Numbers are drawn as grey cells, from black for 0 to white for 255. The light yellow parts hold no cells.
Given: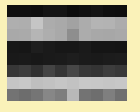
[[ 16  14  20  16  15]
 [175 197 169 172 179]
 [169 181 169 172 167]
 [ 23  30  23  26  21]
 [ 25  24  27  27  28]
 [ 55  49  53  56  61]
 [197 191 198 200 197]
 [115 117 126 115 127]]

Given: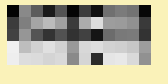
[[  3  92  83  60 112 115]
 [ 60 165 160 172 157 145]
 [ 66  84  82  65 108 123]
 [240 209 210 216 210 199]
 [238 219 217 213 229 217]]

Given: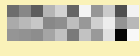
[[109  93 210 244 203 242]
 [170 199 142 152 237 184]
 [149 141 193 194 224 248]]

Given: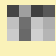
[[ 68  63]
 [192 198]
 [203 208]]

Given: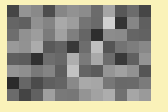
[[ 69 137 134 140 165 108]
 [101 145 169 116 209 134]
 [110 157 161 101 140 101]
 [153 172  99 109  85 125]
 [ 95  48 104 122 108  96]
 [149 121  94 100 149 146]
 [ 43  75 100 169 119 106]
 [107  97 121 148 173 166]]

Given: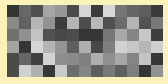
[[ 52  79 151 213 215 102  59]
 [138 182  60  77  80 181 120]
 [112 195  72  53 119 133  61]
 [163 213 148 175 127 199 206]
 [ 74  64 142 127 144 132  55]
 [ 75 175 202 134 121 127 146]]

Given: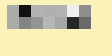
[[171 178 177 141]
 [171 148 166 106]]
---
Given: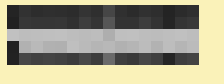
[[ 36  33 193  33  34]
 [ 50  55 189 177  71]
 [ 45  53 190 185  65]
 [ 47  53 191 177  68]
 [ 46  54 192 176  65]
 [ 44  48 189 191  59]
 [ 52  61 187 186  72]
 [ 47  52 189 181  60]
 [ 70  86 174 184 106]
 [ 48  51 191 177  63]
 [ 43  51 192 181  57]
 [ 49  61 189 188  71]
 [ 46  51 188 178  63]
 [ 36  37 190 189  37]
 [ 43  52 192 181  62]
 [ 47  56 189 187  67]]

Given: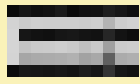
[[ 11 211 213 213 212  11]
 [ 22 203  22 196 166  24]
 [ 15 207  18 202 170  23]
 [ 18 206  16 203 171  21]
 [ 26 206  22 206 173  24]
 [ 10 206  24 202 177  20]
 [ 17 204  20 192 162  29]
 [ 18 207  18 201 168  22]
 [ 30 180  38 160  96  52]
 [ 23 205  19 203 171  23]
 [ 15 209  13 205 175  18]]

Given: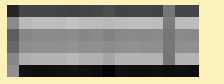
[[ 37 138  93 103 134 144]
 [ 69 185 135 141 175  17]
 [ 68 189 138 144 179  14]
 [ 68 189 138 144 179  15]
 [ 67 188 138 143 180  18]
 [ 65 194 140 146 185  20]
 [ 68 187 135 142 176  16]
 [ 70 187 137 143 176  13]
 [ 76 185 130 140 165   1]
 [ 67 188 137 143 179  17]
 [ 68 190 138 145 180  14]
 [ 68 190 137 143 179  14]
 [ 67 188 138 143 179  17]
 [118 124 117 119 117  13]
 [ 68 188 138 143 179  16]
 [ 68 189 137 144 179  14]]

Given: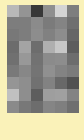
[[184 125 120 108 112 121 149 192 138]
 [148 125 125 164 152 135 142 142 120]
 [ 56 139 141 109 114 116 113  93 109]
 [143 123 129 175 139 144 130 158 133]
 [212 132 141 199 141 131 104 160 127]
 [126 111 102  93 109 123  81 131 111]]

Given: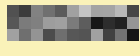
[[ 81  87 161]
 [ 60 123 111]
 [130 128 148]
 [112 157  76]
 [ 91 160 111]
 [161 123  87]
 [196  93  84]
 [163  23 161]
 [164  45  65]
 [184  33 115]
 [ 70 149  21]]

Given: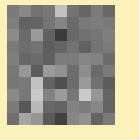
[[123 126 139 122 127 120 119 138 123 111]
 [136  98 106 110 103 151 121 120  87 165]
 [114 100 155 115 107  93 193 201 185 150]
 [120 117  98  93  95 155  99 130 103  91]
 [193 133  59 101 125 145  79 155 100  65]
 [115 106 104 114 123 109 108 119 131 134]
 [102 122 113  98 133 141 154 202 124 145]
 [123 124 117 116 130 107 113 150 134 100]
 [103 121 127 123 108 123  92 100  99 122]]

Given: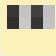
[[ 54  47]
 [194 200]
 [ 65  53]
 [192 194]]

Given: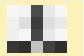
[[247 240 239  55]
 [243 222 246  47]
 [ 75  62  70 194]
 [232 221 231  65]
 [247 234 247  47]]

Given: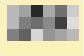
[[185 184 128]
 [162 126  97]
 [ 40 108 214]
 [168 138 148]
 [112  63 164]
 [204 221 185]]
